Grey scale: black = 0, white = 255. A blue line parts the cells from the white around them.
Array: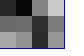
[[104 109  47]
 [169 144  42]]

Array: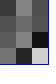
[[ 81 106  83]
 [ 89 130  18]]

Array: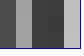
[[ 75 163  63]
 [ 75 161  63]]

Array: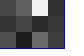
[[ 51  68  43]
 [ 79  28 104]]

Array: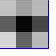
[[ 93   7  69]
 [213  98 185]]

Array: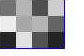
[[236 167 181]
 [ 37 225  83]]

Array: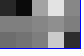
[[127 127 134]
 [109 115 126]]
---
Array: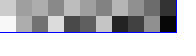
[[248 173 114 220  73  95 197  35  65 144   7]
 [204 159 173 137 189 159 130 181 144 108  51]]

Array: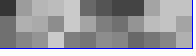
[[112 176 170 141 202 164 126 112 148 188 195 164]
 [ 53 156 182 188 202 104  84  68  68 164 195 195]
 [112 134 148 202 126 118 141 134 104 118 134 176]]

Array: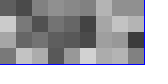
[[121 195 172  88 152 210 172 180 129]
 [203 121  81 115 102  67 166 195 180]
 [166 102 115  94  88  74 159 152  60]
 [ 94  74 129 144 136 129 180 144 144]]

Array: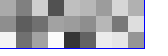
[[170 128 207  81 191 183 156 214 177]
 [243 112 162 251  53  99 236 229 149]
 [142  93 112 162 156 142 183 120 222]]

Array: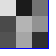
[[ 74 180 146]
 [ 82 166  47]
 [223  27 115]]

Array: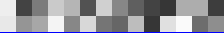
[[232 149 167 244 135 216 117 102 189  54 224 250 109 142]
 [238  67 123 202 181  82 208 135  95  67  54 173 173  61]]

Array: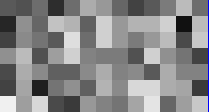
[[144 187  81 158 208 130 123 123  81 208 144 116  66]
 [ 74 172 138  96  96 138 172 130 138  89 172 130 130]
 [ 66 165  31 116 144  96 179 138 216 216 172 165  58]
 [240 158 216  74  58 152 130 116 165 228 102 158 200]
 [ 38 144 102 194 179  96 208 152 179 179 208  17 187]
 [ 66 138 116  89 222 109 208 152 123 152 187  74 200]
 [ 89  81 109  45 109 172 152 102  66  89 123 187 109]]

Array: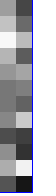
[[173 242]
 [135 202]
 [248 187]
 [150 165]
 [119 127]
 [194 106]
 [119  98]
 [181  92]
 [158  70]
 [ 77  63]
 [143  50]
 [ 84  22]]
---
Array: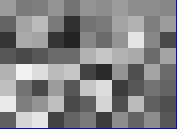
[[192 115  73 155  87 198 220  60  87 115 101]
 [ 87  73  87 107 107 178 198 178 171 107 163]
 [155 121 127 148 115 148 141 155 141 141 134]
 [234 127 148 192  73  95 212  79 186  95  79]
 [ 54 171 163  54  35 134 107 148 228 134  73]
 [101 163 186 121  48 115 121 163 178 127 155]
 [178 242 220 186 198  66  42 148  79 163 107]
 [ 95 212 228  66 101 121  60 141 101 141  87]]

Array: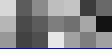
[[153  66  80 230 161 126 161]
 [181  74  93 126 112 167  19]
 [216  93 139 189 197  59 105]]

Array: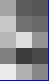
[[128  59  73]
 [163  92  85]
 [200 114 106]
 [235 177 134]
 [184 222 148]]

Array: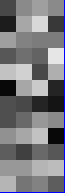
[[ 79  72  36  20]
 [194 209  72 175]
 [ 87 111  99 230]
 [ 93  64 105  87]
 [159 130 124 124]
 [181 117 130  93]
 [ 79 105 152 138]
 [ 72 138 159 138]
 [152 152 181 188]
 [145 167 194   8]
 [  8 167 202  36]
 [ 28 167 216  56]]

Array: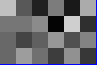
[[192  88  32 124  25 171]
 [104  68  96 151  80 131]
 [104 157 112  61 145  55]
 [118 118 139   4 207  47]]

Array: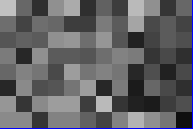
[[193 103  47 144 171  47  97  61 186 144  53 103]
 [138 138  53 130 130  97  67 130 179 144 117  15]
 [ 39 138  79  85 117 157  39 123  27 103  73  47]
 [ 85  97  91 144 150 110 150  85  33  67  91  79]
 [110  67 110 103  61  61 123  91 165  73  91  67]
 [103 130 117  73 157 117 130 117  39  79  33  73]
 [150  53 138 157 157  61 186  53  33  27  61  79]
 [123  39 144  91  91  85 110 130 123  53  73  47]]
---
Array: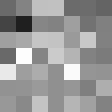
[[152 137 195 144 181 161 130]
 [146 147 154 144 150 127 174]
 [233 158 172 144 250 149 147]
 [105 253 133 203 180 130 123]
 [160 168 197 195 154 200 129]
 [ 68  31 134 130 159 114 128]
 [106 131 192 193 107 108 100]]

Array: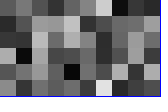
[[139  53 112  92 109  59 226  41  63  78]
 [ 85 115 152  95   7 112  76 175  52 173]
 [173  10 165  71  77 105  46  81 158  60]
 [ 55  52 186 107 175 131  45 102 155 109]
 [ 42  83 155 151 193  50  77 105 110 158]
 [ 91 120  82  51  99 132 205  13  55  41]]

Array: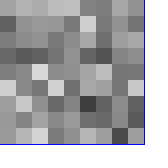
[[154 182 212 123 144 182 158  74 158]
 [152 132 163 137 155 111 105 136  89]
 [157 200 144 105 132  61  99 141  96]
 [207 136 119 208 112 169 159 118 199]
 [126 137 216 141 144 164 190 118 119]
 [104  90  96 116 145 100  82 134 142]
 [124 141 146 121 141 168 110 158 168]
 [ 97 145 152 150 121 207 121 145 116]
 [163 179 172 188 191 130 124 166 145]]

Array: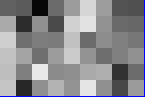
[[197  39 144 179 147 229 144  72 155]
 [190 127 232 139 143 170 175  50 108]
 [194 164 111 156 203 147 110 128 145]
 [207 111 125 123 193 107 141 128 119]
 [170  44 144  74 209 226 146 106 103]
 [ 97  91   6 107 156 214 157  83  80]]

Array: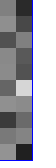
[[147  32]
 [121 132]
 [ 59 106]
 [144 139]
 [101 214]
 [139  82]
 [137  89]
 [ 81 128]
 [143  72]
 [128  42]]

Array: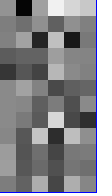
[[125  98 173  70 174 134]
 [158  87 106  80 117 111]
 [156  84 111  69 120 123]
 [135  87 196  45 190 143]
 [138 122  90 215  72  46]
 [138 135  95 124  79 138]
 [138 162 130  73  95 101]
 [ 54  86  67 183 138 129]
 [ 92  99  99 158 133 132]
 [129 162  36 192  24 121]
 [126 111 144  96 144 128]
 [147   5 160 241 214 200]]
